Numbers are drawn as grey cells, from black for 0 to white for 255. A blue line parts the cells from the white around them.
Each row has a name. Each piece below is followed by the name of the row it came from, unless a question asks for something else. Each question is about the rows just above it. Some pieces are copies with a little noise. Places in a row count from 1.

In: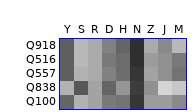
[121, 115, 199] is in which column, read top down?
M
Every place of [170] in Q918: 3 7
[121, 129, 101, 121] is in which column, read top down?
D
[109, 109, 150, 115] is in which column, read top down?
H
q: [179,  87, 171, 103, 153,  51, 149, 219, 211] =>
Q838
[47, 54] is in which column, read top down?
N
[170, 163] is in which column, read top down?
R

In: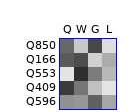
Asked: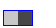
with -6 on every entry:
[194,  65]
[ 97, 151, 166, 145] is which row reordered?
Q596
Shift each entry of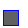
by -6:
[91]

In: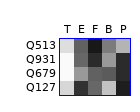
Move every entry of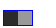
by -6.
[ 37, 147]
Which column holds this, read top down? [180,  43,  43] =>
P
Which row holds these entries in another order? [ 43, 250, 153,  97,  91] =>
Q679
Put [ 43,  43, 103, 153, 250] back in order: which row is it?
Q931
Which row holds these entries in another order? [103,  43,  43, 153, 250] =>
Q931
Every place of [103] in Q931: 2

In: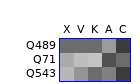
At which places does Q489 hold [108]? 1 2 3
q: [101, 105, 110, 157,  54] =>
Q489
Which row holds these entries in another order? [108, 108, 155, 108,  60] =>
Q489
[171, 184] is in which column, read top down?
X

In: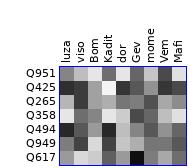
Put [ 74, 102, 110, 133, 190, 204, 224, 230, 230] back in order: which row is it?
Q358
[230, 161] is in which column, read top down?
Bom
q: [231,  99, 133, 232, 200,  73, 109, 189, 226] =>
Q358
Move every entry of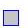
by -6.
[191]

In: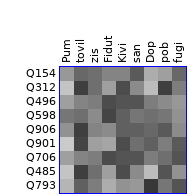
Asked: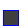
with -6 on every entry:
[57]
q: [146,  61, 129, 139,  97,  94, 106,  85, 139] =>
Q906
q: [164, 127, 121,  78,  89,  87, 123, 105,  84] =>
Q706
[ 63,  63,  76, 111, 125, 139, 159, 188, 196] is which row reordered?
Q312
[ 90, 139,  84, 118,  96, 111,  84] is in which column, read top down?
san

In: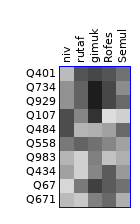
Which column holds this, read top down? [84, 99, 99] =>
rutaf
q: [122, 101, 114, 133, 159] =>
Q558
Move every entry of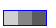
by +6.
[214, 140,  97]

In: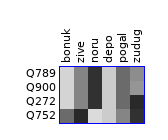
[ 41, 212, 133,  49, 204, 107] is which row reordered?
Q272
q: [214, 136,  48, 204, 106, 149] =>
Q900
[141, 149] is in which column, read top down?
zudug

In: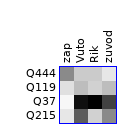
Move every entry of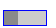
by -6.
[132, 197, 197]
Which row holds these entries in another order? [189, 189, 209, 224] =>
Q119
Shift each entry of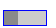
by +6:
[144, 209, 209]
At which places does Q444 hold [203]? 2 3
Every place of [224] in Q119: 1

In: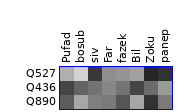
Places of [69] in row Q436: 1 6
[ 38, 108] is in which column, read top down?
Zoku
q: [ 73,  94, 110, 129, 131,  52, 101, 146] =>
Q436
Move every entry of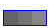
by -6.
[ 94, 109, 129]
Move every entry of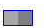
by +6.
[173, 134]
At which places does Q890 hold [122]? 4 8
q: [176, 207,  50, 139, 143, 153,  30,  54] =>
Q527

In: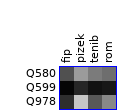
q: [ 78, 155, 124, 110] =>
Q580
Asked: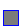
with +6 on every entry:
[129]

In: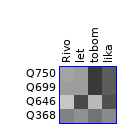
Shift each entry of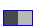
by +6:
[ 79, 191]
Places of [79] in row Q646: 4
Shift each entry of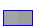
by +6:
[170, 163]

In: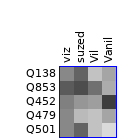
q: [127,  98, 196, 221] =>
Q501
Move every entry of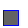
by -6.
[93]
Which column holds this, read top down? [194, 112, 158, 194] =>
Vil
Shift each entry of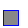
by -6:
[130]
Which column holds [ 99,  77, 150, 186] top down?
suzed
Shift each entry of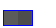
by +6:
[97, 83]
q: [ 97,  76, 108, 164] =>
Q853

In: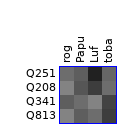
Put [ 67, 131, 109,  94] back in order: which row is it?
Q341
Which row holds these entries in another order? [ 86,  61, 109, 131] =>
Q208
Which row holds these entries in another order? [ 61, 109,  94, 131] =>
Q813
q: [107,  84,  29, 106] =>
Q251

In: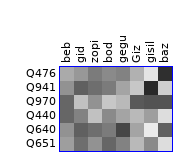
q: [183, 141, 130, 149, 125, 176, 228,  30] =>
Q476
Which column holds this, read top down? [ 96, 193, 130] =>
gid
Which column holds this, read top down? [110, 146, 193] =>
zopi
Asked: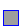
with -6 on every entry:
[152]
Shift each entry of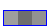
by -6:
[152, 104, 140]

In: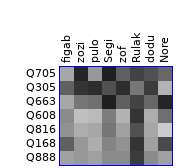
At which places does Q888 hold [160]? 1 3 8
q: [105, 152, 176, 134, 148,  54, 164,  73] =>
Q168
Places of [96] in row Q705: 5
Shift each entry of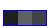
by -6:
[25, 90, 61]
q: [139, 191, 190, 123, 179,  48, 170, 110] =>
Q608
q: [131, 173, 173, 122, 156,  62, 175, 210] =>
Q816

